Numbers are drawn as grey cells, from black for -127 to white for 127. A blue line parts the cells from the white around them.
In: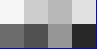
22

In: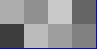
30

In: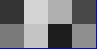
-98

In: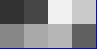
54

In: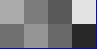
-22

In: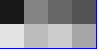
76

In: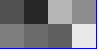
-32

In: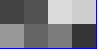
-3
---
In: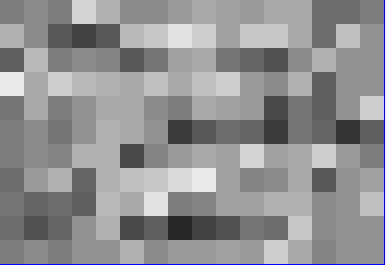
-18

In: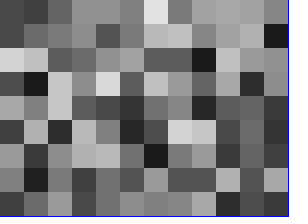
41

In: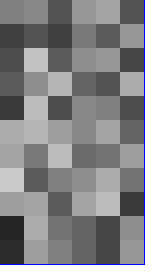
22

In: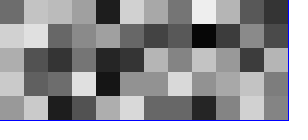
53

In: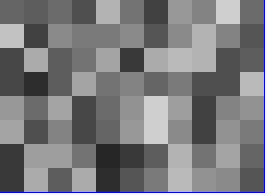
3

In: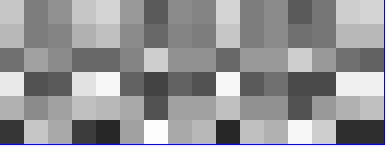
-9

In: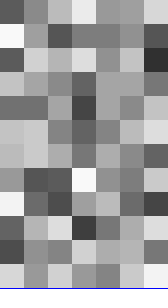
25

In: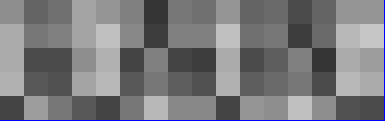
-27
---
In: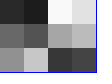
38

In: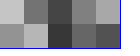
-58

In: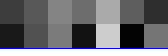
4

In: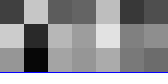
55

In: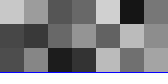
-23

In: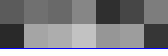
-22
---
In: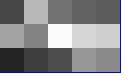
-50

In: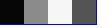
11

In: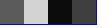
83

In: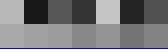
20

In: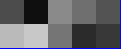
-10

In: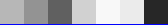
120

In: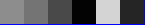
-124

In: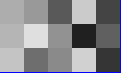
10

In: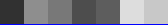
-34

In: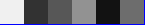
18
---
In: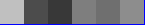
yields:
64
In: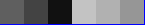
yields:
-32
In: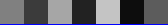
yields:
0
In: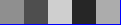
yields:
15
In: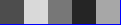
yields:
-50
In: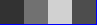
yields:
-77
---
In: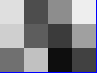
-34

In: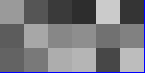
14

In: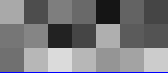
47

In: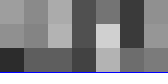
80

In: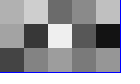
111

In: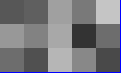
40

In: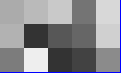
-40

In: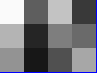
-90

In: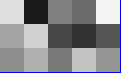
-56

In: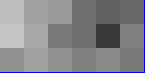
-15
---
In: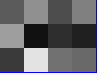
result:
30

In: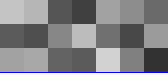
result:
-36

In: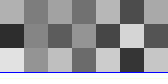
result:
-82

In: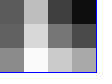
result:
-30

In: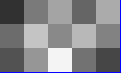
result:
-19

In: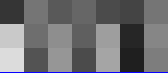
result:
73

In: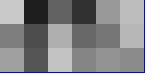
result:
-1

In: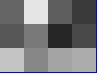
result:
-40
